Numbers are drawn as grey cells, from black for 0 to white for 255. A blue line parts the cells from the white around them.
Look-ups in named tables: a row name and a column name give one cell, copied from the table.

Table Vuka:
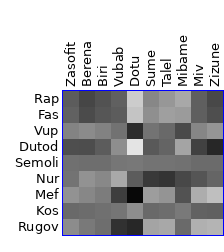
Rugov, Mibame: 106
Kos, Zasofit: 105
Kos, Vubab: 117
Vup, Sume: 115
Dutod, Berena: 77
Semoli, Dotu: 120
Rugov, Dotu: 39
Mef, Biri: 124
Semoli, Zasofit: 112

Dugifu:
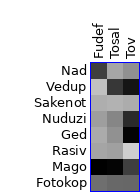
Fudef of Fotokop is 111
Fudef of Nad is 63
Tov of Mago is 63
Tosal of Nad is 166
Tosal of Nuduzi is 134
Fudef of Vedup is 193
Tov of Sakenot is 172
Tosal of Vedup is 55
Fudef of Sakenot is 174

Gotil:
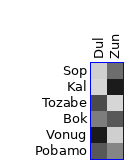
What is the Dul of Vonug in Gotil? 27
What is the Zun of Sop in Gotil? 109
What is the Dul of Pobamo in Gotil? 88
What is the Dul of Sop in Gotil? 207
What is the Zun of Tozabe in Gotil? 214
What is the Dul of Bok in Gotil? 125
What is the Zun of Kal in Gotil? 27
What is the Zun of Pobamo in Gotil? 133
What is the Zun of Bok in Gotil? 88
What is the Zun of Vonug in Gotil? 207
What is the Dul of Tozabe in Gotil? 75
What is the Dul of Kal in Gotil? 214
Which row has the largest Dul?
Kal

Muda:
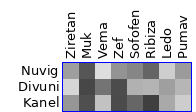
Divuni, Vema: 116
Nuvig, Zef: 147
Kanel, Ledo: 169
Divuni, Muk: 71
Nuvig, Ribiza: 101
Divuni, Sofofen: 177
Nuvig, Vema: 222
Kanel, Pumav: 205
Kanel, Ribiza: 63
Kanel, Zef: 75
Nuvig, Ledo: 206
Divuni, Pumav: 182
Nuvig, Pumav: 155
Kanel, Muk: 79
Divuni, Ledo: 159
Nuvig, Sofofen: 134
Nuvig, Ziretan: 158
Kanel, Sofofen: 102
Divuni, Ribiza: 180
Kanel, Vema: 194
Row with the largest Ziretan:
Divuni

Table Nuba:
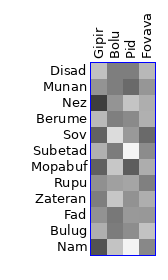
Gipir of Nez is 62
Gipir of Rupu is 144
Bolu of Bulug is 124
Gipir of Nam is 82
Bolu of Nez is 148
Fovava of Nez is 174
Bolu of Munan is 126
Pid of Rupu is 165
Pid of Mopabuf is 93
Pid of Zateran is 146
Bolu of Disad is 126

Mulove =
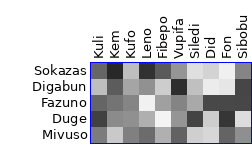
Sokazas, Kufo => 190
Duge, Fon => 54
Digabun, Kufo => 165
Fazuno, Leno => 241
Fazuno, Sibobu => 71
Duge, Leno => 175
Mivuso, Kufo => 128
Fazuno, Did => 72
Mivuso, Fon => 100
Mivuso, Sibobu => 143
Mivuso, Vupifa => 98
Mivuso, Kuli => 124
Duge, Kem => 139
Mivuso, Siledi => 207
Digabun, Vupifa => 46
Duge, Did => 205
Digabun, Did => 236
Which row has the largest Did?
Digabun

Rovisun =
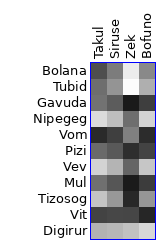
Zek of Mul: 27
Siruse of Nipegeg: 190
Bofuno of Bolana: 137
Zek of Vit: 70
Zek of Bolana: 236
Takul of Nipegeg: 219
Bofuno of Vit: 38
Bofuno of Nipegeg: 211
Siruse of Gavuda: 92
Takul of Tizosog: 196
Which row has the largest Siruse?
Nipegeg

